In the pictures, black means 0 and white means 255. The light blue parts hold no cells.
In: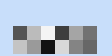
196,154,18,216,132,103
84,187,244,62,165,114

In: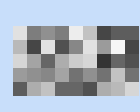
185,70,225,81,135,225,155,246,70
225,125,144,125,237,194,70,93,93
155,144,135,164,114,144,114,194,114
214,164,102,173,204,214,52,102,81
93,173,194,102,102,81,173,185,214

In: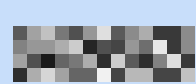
162,80,26,101,120,173,46,204,90,46,130,223,57
130,151,151,173,204,37,80,69,151,110,232,57,139
90,162,193,120,80,151,223,90,139,173,57,57,139
46,173,214,162,101,101,241,69,184,184,69,69,193

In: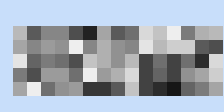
123,78,155,155,111,238,155,176,217,66,100,66,145,165,206
185,90,134,134,78,34,165,90,111,217,195,238,123,176,185
228,100,123,111,78,195,176,145,185,66,111,66,111,44,217
165,134,155,145,238,134,176,145,134,228,185,206,206,90,78
165,238,111,145,155,55,55,90,195,66,44,22,100,123,165

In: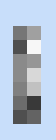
108,57
79,99
138,150
118,160
128,193
138,216
79,247

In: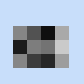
134,60,39,157
134,82,15,169
27,125,115,202
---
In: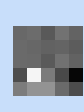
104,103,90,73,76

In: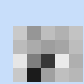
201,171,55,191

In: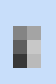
132,200

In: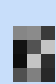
134,82,46

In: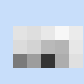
227,211,52

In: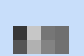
55,177

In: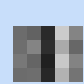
108,132,32,178

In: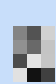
132,105,197
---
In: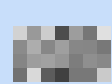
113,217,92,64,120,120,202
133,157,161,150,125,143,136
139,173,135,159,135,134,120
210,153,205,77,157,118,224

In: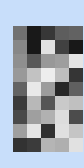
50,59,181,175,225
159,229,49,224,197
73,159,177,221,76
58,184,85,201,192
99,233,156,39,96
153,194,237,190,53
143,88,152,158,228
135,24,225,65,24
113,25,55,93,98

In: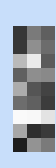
29,147,122
167,46,58
250,248,227
109,96,60
172,85,67
96,142,137
186,235,91
55,143,108
54,122,95

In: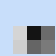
206,101,122
213,20,107

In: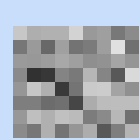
139,119,176,116,150,173,88,126,180
152,191,176,192,187,124,138,183,112
126,126,108,112,70,172,188,189,189
150,199,175,57,116,202,204,163,144
138,49,55,132,121,182,133,88,217
154,152,157,168,159,143,146,165,149
119,154,104,160,115,123,158,224,112
199,174,177,177,211,153,159,120,139

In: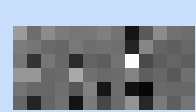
102,36,101,113,19,123,71,108,148,39,122,95,117
116,103,103,111,87,130,22,110,18,7,105,103,104
150,151,104,106,169,112,105,108,131,94,103,89,112
118,52,118,104,43,99,93,114,252,74,93,101,95
124,117,105,102,120,110,113,111,36,134,101,95,103
155,109,140,123,118,119,127,115,21,89,139,113,109
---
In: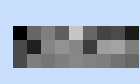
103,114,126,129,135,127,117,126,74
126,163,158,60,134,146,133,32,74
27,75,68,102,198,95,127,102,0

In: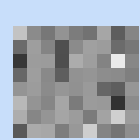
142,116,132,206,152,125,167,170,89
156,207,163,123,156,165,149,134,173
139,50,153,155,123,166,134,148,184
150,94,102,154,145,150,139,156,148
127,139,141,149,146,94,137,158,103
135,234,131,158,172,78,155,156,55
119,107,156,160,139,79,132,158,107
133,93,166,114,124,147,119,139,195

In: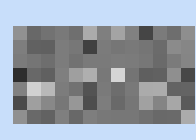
171,106,105,112,119,119,120,126,104,127,98,105,144
90,167,132,161,118,105,125,78,151,119,136,159,74
100,99,172,171,121,109,122,83,114,124,184,209,129
71,143,97,95,116,213,120,175,159,127,96,104,45
133,123,106,119,123,124,122,122,114,124,110,117,123
134,139,107,117,121,118,123,64,119,124,96,97,126
142,110,123,69,129,164,127,171,111,121,114,104,145

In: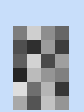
149,194,84,168
54,181,111,222
128,149,187,37
159,74,211,95
61,155,47,79
102,142,207,125

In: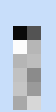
215,168
154,197
139,193
189,181
182,252
83,10

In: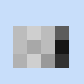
50,153,207,177
22,188,168,188
92,188,207,188

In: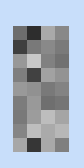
127,169,54,167
183,170,190,133
165,189,156,121
117,111,153,124
131,121,145,153
147,162,65,127
113,129,200,152
122,137,121,63
136,169,45,109

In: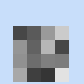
226,53,63,168
124,127,109,145
71,182,98,149
203,154,90,71
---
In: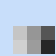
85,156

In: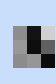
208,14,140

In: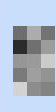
115,112,150

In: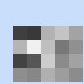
163,120,204,135

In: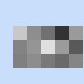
154,155,121

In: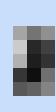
144,40,177

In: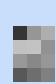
174,195,153
